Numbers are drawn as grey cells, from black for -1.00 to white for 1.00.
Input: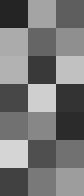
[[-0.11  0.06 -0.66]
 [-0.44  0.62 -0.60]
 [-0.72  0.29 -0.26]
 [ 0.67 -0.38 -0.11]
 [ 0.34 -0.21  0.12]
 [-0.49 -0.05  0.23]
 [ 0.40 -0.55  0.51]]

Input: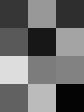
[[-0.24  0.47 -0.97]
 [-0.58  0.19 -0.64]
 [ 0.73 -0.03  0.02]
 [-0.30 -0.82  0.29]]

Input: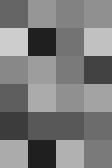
[[-0.53 -0.31 -0.31 -0.15]
 [ 0.61 -0.76 -0.10  0.51]
 [ 0.07  0.23 -0.04 -0.48]
 [-0.21  0.18  0.02  0.13]
 [-0.26  0.34  0.13  0.28]
 [ 0.34 -0.76  0.39 -0.04]]

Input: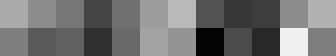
[[-0.01 -0.30 -0.24 -0.63 -0.18  0.28  0.16 -0.97 -0.41 -0.69  0.88 -0.01]
 [ 0.33  0.10 -0.07 -0.46 -0.12  0.22  0.45 -0.36 -0.57 -0.52  0.10  0.39]]

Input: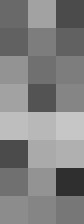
[[-0.12  0.15 -0.63]
 [-0.18  0.27 -0.41]
 [-0.24 -0.02 -0.24]
 [ 0.10  0.04 -0.07]
 [ 0.15 -0.12 -0.02]
 [ 0.27 -0.35  0.04]
 [-0.41  0.33  0.38]
 [ 0.49  0.44  0.55]]

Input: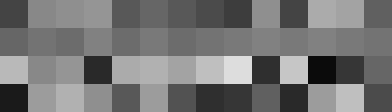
[[-0.20 -0.10 -0.15  0.01 -0.15 -0.05 -0.15 -0.10 -0.05  0.01 -0.05  0.01
  -0.05 -0.10]
 [-0.47  0.07  0.12  0.17 -0.31 -0.20 -0.31 -0.41 -0.52  0.12 -0.47  0.34
   0.28 -0.25]
 [ 0.45  0.07  0.17 -0.68  0.34  0.39  0.28  0.50  0.73 -0.63  0.55 -0.91
  -0.58 -0.20]
 [-0.80  0.22  0.39  0.12 -0.31  0.22 -0.36 -0.63 -0.58 -0.25 -0.68  0.22
   0.50 -0.41]]

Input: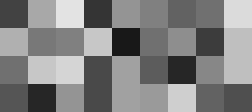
[[ 0.38 -0.06  0.00  0.56 -0.81 -0.12  0.11 -0.53  0.50]
 [-0.33 -0.70  0.16 -0.43  0.26  0.21  0.62 -0.23 -0.38]
 [-0.12  0.56  0.67 -0.43  0.26 -0.28 -0.70  0.06  0.50]
 [-0.48  0.32  0.78 -0.59  0.16  0.00 -0.23 -0.12  0.72]]

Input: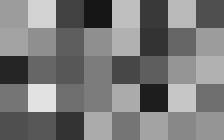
[[-0.38 -0.32 -0.60  0.34 -0.08  0.28  0.07  0.17]
 [ 0.22  0.65 -0.49 -0.83  0.50 -0.55  0.45 -0.38]
 [-0.71 -0.20 -0.32 -0.03 -0.44 -0.26  0.17  0.39]
 [ 0.28  0.12 -0.26  0.12  0.39 -0.60 -0.20  0.22]
 [-0.08  0.77 -0.14 -0.03  0.34 -0.77  0.55 -0.14]]
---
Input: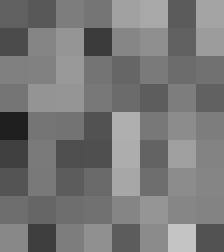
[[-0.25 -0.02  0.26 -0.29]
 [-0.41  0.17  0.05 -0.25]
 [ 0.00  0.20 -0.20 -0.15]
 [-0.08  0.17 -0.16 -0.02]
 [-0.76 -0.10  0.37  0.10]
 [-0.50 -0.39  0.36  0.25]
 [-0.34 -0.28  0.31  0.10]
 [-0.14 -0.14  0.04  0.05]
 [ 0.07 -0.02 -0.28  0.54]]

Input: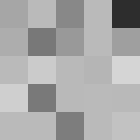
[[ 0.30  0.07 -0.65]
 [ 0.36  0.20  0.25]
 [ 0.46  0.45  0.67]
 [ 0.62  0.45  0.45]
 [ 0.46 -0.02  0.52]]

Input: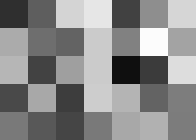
[[-0.63  0.66 -0.49  0.68]
 [ 0.34 -0.22  0.01  0.28]
 [ 0.43  0.25 -0.88  0.73]
 [-0.43 -0.52  0.41 -0.02]
 [-0.05 -0.46  0.32 -0.03]]

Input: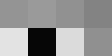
[[0.16 0.14]
 [0.78 0.72]]

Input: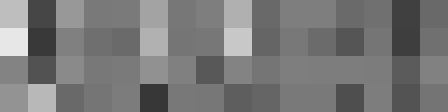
[[ 0.49  0.19 -0.04 -0.07  0.38 -0.01 -0.17 -0.50]
 [ 0.81  0.00 -0.17 -0.08  0.57 -0.06 -0.33 -0.51]
 [ 0.03  0.08 -0.04  0.00  0.03 -0.01 -0.02 -0.29]
 [ 0.15 -0.18 -0.03 -0.06 -0.26 -0.05 -0.39 -0.35]]

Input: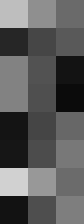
[[ 0.49 -0.17]
 [-0.70 -0.30]
 [ 0.02 -0.85]
 [ 0.02 -0.91]
 [-0.84 -0.19]
 [-0.83 -0.06]
 [ 0.64 -0.16]
 [-0.86 -0.01]]

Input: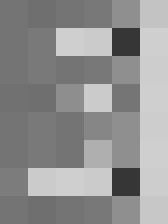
[[-0.09 -0.09  0.12]
 [-0.09  0.62 -0.58]
 [-0.09 -0.09  0.12]
 [-0.11  0.11 -0.08]
 [-0.09 -0.09  0.12]
 [-0.09 -0.09  0.12]
 [-0.03  0.62 -0.58]
 [-0.09 -0.09  0.12]]
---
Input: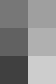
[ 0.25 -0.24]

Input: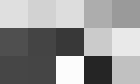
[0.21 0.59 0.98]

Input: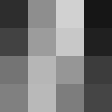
[-0.83  0.57  0.43  0.00]

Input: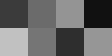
[-0.87 -0.64]

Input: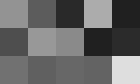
[-0.75 -0.75 -0.19]

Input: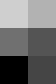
[ 0.40 -0.12]

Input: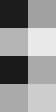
[0.26 0.42]
